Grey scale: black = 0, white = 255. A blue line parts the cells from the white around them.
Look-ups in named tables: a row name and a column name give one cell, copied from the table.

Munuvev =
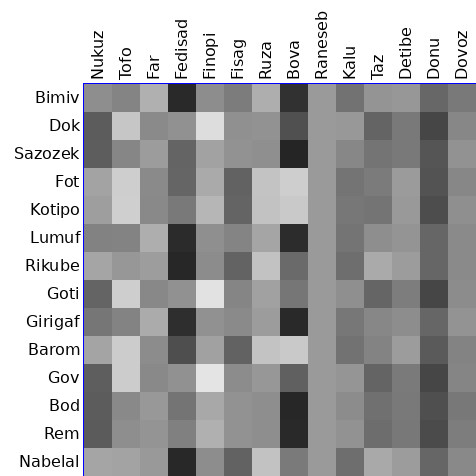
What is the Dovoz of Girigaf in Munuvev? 147
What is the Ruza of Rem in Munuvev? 142
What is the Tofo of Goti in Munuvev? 206
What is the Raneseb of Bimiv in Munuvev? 154
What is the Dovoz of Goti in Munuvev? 140
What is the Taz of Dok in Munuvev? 100

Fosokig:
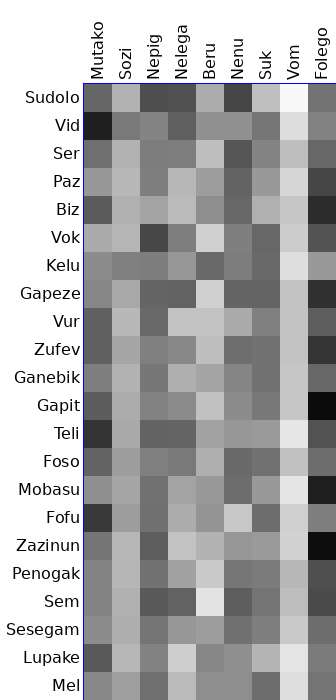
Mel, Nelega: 187
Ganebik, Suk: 113
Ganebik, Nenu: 133
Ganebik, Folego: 103
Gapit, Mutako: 92
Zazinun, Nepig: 94
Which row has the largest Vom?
Sudolo

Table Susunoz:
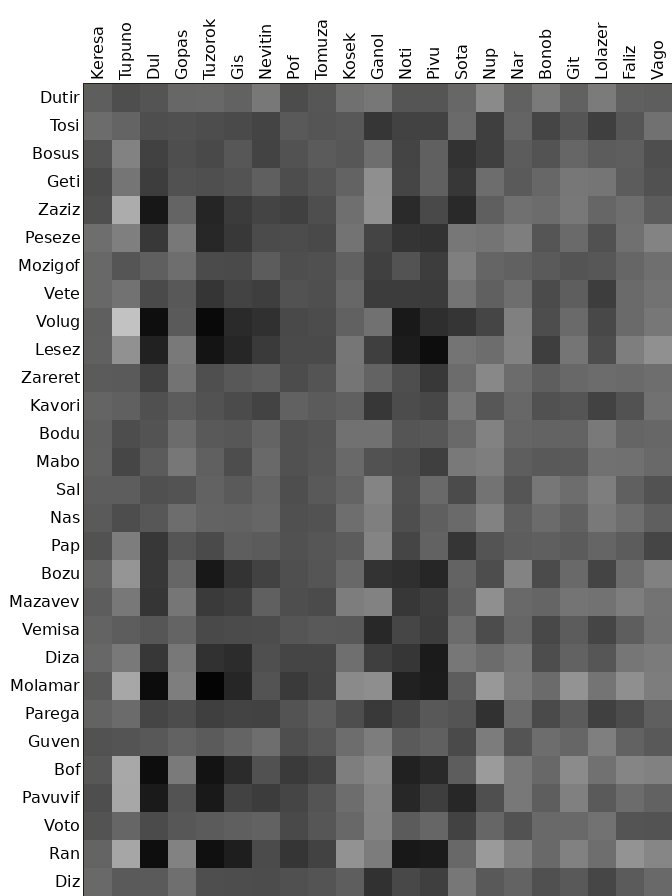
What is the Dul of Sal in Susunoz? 80
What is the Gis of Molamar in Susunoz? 38
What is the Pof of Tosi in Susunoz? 89
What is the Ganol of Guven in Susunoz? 125
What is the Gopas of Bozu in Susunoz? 102
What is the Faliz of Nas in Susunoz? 110
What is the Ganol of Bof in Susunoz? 138
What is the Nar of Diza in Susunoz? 119
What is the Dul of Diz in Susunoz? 90
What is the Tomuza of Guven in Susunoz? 87
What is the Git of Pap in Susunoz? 91
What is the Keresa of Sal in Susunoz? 93
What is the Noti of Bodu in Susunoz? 85
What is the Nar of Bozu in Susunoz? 131
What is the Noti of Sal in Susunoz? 80
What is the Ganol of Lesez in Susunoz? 63
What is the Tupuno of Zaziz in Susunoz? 172
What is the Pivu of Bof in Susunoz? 41
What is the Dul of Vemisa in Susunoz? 86

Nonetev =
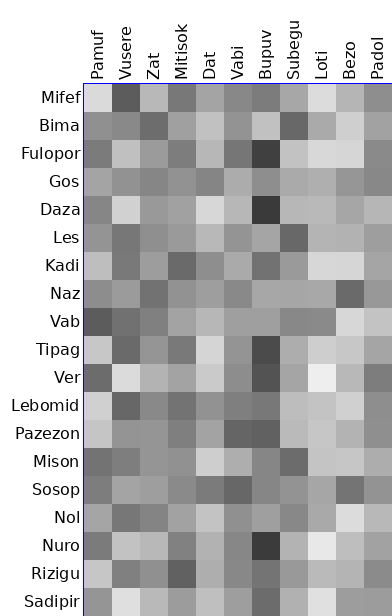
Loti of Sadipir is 224
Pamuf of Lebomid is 208
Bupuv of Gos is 142
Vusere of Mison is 126
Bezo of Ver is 184
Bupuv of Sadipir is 108
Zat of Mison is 149
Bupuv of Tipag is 75
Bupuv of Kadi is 114
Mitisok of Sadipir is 156
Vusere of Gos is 146
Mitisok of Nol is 162
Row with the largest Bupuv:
Bima

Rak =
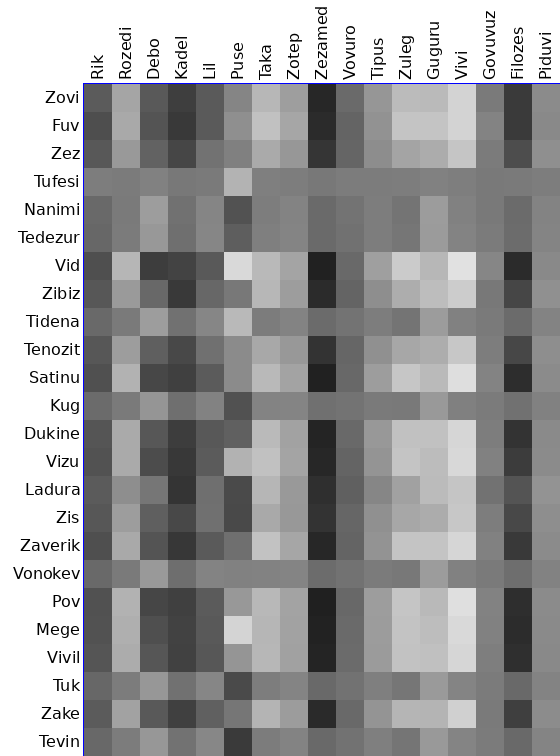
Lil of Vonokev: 131
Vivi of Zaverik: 214
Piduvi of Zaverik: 139
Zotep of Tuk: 132
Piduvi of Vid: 137
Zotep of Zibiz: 157
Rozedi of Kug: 122
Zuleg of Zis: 167
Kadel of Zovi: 62
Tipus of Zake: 148
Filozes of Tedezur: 108
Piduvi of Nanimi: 131
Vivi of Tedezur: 131
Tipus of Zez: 141
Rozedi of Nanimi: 122
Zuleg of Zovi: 187
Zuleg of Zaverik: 196
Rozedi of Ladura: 142

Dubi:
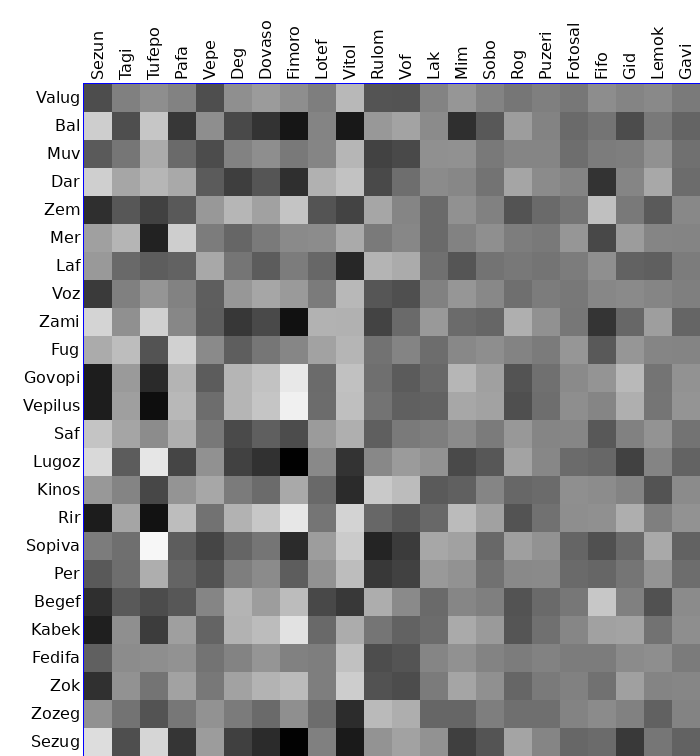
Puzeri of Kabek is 112
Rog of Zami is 175
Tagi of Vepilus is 159
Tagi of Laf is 105
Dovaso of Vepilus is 197
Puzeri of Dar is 139
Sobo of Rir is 161
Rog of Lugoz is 163
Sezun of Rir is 28
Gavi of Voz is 127
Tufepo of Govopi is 42
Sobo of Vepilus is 162
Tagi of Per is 110
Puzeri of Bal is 131

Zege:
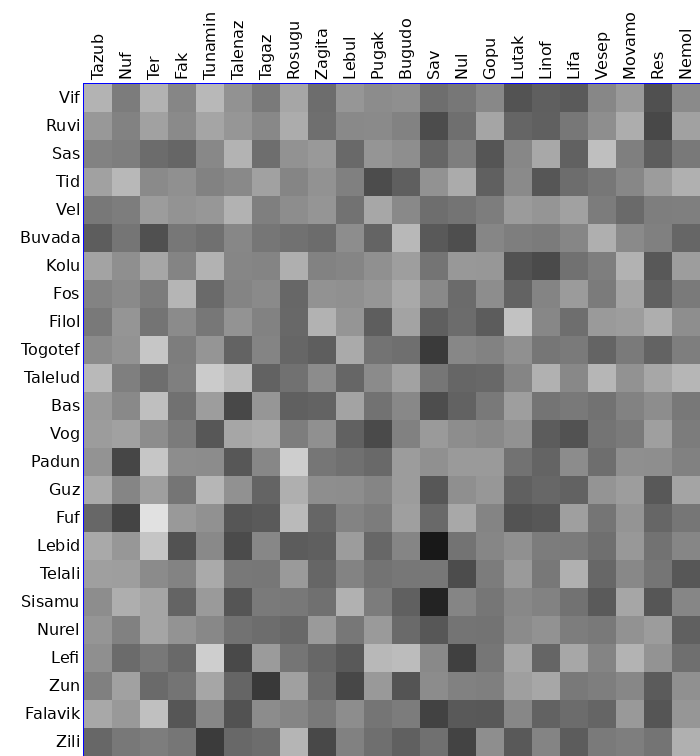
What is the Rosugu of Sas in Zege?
146
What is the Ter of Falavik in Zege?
192
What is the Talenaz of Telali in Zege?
120
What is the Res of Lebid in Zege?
114
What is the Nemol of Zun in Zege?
144
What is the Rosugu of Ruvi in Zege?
172
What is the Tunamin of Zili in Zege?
59
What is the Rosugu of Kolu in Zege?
175
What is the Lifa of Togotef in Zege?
122
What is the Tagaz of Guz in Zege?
100
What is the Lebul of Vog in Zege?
97
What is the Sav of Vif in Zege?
110
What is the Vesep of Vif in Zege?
135
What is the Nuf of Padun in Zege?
70
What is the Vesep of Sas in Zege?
191
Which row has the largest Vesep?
Sas

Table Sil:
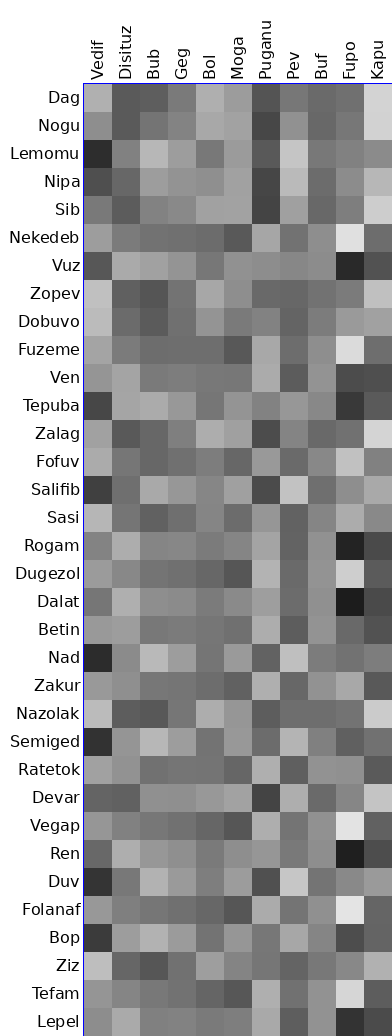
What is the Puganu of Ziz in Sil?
118
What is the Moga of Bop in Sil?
150
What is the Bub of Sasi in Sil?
97
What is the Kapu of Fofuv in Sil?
129
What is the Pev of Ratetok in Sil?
95
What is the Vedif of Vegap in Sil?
150
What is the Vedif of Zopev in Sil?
192
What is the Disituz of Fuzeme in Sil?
123
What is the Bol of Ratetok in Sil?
116
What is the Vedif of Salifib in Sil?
64
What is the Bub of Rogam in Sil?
133

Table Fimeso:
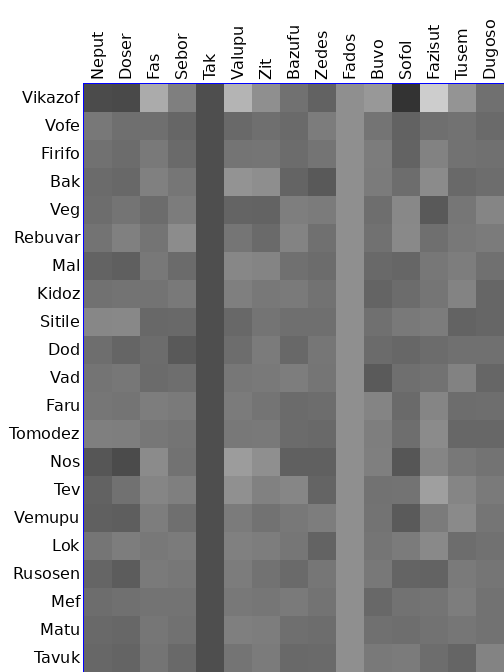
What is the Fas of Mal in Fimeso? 120
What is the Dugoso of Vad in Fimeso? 102
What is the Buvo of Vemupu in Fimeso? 115
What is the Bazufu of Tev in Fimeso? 134
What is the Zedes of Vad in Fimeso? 117
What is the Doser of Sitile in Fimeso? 136
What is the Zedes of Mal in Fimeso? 108
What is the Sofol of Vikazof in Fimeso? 51
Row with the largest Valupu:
Vikazof

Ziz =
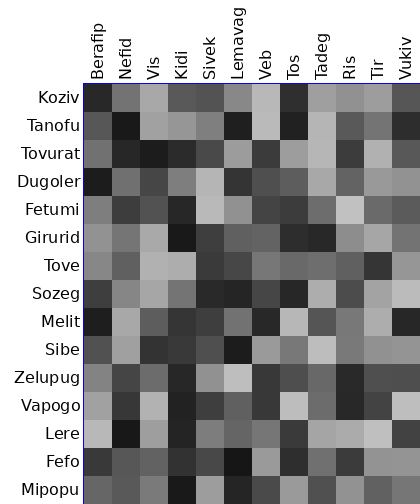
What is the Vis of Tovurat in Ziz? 28
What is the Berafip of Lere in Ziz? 184
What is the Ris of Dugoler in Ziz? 99
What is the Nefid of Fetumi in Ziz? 61
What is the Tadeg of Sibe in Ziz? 189
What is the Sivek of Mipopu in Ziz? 157
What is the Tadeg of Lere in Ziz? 165
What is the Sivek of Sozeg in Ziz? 41
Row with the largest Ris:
Fetumi

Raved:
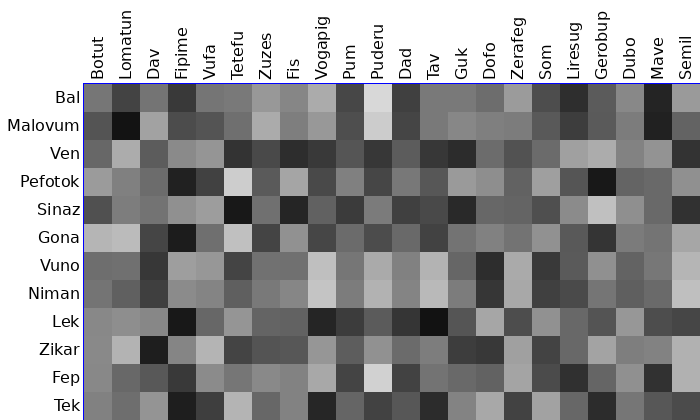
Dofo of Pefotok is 142
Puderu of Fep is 209
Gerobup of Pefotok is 24
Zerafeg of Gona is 115
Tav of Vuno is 179
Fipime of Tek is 30
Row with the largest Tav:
Niman

